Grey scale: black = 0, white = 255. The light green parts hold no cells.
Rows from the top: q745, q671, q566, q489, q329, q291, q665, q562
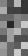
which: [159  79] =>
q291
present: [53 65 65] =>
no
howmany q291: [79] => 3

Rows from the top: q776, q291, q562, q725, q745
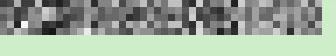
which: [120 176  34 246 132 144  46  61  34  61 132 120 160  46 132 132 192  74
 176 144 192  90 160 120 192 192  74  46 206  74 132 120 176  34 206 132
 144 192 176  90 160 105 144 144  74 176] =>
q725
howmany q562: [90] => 8
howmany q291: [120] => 11
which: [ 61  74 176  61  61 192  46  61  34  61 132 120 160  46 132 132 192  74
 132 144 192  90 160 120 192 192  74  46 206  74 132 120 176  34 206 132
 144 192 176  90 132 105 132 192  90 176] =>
q776
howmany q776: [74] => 4
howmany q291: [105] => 4
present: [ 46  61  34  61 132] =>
yes

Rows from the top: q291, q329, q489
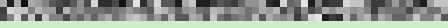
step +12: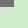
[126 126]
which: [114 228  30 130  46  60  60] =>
q291
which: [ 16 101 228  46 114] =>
q291
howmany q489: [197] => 5
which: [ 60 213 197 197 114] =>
q291
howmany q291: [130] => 2

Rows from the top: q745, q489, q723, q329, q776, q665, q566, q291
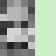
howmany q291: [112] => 2
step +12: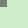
[137]
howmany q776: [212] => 3
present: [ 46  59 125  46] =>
no

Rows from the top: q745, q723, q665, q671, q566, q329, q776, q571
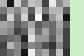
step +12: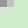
[164 206]
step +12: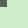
[105]
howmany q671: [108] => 1
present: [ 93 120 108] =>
yes
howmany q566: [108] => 2
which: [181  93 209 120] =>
q723
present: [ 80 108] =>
yes

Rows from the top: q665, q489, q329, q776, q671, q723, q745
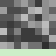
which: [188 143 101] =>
q489
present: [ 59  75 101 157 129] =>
no
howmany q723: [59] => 4

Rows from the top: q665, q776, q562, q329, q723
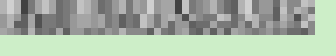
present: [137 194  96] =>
no
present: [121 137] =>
yes
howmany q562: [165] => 7

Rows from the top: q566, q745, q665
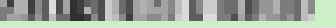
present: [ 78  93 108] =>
no
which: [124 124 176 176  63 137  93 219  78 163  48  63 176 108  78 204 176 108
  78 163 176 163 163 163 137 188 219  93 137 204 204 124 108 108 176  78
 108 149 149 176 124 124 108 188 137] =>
q745
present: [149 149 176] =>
yes

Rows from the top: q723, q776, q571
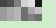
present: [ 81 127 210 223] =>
yes
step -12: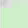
[198 211]
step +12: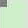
[139]
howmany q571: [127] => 1

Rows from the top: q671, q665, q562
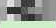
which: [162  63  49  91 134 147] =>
q562
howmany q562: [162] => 2
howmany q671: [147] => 1
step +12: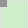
[159]

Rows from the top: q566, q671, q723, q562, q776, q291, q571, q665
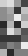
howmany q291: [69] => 0
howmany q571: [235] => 1

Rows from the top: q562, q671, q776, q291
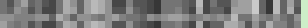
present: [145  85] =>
yes
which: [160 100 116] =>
q562
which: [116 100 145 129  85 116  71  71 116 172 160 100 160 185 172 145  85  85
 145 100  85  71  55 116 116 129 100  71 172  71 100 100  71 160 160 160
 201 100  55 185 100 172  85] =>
q671

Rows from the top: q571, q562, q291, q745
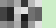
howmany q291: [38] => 1
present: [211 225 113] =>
yes
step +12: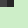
[79 50]

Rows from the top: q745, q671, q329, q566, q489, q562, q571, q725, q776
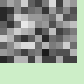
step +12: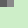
[107 150]
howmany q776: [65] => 6
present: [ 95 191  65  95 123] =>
yes

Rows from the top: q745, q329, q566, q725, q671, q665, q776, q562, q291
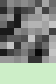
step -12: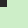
[28]
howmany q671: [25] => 2
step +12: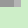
[164 164 192]
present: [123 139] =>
yes
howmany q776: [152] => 0
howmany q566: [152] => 4

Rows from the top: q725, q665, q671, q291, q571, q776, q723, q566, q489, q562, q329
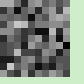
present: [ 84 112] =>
yes
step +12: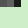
[ 96 109  40]
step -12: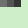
[100  72  41]
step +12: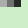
[184 124  52]

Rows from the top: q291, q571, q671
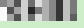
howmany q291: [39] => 0
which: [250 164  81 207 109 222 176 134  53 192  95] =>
q671

